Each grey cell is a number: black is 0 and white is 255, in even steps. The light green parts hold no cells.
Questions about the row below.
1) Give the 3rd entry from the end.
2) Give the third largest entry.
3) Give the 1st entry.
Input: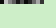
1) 104
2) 134
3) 11

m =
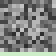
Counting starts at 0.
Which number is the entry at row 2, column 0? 168
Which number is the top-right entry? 183
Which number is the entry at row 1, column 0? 70
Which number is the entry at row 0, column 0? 83
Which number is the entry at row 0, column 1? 111
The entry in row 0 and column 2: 70
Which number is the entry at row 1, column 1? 70
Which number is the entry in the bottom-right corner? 126
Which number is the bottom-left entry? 197
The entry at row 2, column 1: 183
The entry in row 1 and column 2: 140
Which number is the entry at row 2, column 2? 140

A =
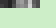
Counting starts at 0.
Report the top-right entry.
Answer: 77
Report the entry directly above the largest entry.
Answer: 198
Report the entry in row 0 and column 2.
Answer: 35
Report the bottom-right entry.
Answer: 77
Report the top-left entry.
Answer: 51
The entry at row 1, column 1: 51
